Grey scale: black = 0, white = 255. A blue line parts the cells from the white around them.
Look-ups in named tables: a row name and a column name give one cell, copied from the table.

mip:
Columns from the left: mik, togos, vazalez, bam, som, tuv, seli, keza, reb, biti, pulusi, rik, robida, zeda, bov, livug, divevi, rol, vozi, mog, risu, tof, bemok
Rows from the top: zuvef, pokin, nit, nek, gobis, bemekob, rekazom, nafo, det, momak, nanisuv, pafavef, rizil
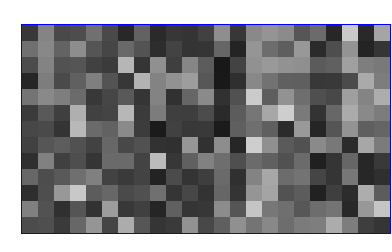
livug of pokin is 109
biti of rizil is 58
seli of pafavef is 56
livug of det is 96
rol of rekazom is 153
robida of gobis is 49
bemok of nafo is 123
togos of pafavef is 82
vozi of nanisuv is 33
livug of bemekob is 167
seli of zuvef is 40
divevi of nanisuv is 82
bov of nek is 136
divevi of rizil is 109
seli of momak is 58
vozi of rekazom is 37
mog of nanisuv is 63
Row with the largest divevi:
bemekob

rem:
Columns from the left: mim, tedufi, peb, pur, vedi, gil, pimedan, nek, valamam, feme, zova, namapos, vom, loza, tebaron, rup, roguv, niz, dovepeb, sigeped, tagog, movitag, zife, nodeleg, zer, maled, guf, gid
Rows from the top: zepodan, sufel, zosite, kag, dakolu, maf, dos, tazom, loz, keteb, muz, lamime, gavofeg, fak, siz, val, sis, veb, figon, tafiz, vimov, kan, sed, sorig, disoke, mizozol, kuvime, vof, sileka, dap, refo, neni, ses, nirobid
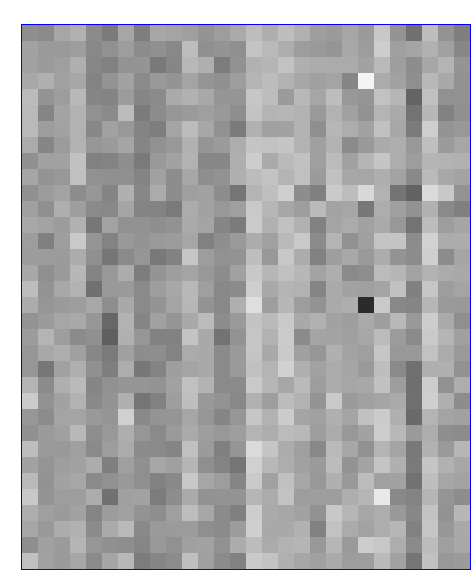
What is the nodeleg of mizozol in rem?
184
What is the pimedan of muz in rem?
176
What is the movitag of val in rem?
142
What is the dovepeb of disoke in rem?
161
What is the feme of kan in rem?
158
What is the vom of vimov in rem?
138
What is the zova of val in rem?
164
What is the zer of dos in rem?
123
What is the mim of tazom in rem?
171
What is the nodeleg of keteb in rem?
163
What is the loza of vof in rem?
117
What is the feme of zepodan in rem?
164
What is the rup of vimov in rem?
169
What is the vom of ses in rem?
145
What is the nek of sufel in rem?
140
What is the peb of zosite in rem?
159
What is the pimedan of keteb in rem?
144
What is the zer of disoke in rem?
106
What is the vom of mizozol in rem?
152
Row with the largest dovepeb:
lamime

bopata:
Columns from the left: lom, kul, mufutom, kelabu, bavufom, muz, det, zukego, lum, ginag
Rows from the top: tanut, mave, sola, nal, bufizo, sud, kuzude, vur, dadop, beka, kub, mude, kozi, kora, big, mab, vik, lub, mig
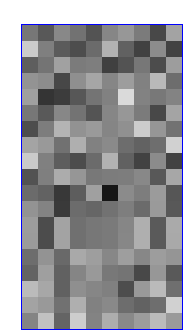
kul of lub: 153
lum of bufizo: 120
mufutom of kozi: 163
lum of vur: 110
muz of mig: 173
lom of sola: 94
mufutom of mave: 91
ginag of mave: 66
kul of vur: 153
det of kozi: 134
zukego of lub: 98
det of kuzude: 144
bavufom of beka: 120

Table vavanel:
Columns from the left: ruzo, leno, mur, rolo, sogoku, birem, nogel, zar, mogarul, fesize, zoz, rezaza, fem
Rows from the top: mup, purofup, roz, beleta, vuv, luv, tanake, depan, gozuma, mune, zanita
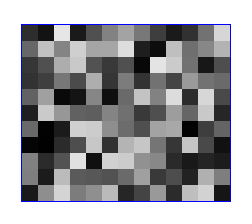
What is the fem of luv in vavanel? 38
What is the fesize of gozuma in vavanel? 42
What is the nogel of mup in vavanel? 163
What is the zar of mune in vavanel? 160
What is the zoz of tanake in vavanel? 3
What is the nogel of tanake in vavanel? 108
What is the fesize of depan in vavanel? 54
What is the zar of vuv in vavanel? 195
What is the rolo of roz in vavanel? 201
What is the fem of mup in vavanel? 214
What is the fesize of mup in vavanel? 26
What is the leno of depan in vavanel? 1
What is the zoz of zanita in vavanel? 190
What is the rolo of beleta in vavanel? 75
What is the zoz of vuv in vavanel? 44
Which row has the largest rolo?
gozuma

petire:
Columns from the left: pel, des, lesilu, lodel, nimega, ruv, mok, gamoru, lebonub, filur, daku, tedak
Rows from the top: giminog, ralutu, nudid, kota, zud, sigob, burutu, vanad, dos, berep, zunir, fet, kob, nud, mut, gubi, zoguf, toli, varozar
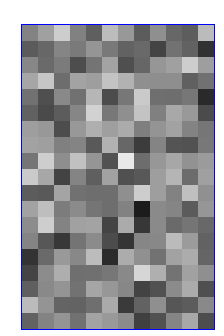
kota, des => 198
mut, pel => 51
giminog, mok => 152
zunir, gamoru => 205
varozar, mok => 139
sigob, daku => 153
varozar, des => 131
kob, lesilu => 131
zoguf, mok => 135
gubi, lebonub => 175
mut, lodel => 136

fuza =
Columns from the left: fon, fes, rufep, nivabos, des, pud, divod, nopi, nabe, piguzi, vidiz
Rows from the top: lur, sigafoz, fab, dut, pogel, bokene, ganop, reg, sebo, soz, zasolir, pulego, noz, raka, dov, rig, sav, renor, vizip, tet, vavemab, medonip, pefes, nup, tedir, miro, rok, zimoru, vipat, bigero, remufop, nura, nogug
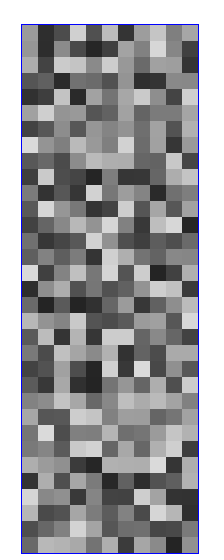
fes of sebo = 104
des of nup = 104
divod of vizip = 90
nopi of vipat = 45
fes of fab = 67
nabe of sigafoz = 215
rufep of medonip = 161
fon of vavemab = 121
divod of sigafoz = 163
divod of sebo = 173

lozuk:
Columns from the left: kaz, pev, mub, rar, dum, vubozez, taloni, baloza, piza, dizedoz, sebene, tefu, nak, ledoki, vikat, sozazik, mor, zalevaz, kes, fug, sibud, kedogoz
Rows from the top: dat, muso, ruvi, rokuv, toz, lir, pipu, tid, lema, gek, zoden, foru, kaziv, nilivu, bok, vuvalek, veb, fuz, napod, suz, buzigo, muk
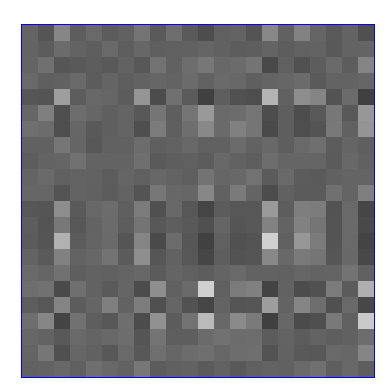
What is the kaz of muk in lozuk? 98
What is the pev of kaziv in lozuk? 84
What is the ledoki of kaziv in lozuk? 85
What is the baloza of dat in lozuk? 116
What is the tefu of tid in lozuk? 96
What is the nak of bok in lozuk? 94
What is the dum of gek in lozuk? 98
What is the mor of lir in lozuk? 94
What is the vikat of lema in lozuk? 94
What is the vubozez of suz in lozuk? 104
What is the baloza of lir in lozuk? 88
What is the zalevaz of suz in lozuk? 92
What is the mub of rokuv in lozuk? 97
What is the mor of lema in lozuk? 101
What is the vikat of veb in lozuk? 128
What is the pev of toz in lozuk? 84
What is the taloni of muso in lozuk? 94
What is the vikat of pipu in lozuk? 117
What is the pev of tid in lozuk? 97

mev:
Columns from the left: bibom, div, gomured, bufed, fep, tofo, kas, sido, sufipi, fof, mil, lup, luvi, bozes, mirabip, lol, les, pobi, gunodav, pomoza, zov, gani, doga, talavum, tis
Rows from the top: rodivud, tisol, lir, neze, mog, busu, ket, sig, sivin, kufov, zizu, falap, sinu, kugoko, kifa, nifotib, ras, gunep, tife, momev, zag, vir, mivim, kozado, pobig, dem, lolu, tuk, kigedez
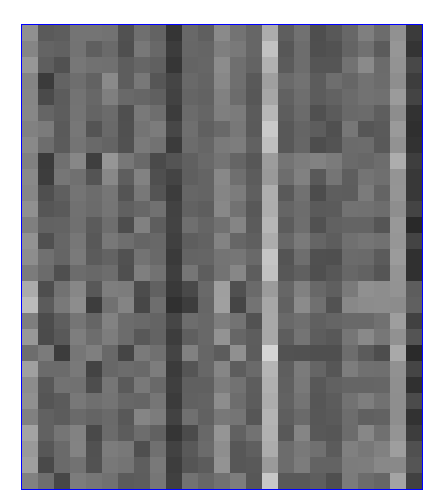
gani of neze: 114
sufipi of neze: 86
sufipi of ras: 97
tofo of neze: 138
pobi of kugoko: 122
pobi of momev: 116
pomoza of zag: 79
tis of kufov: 56
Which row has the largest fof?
sivin

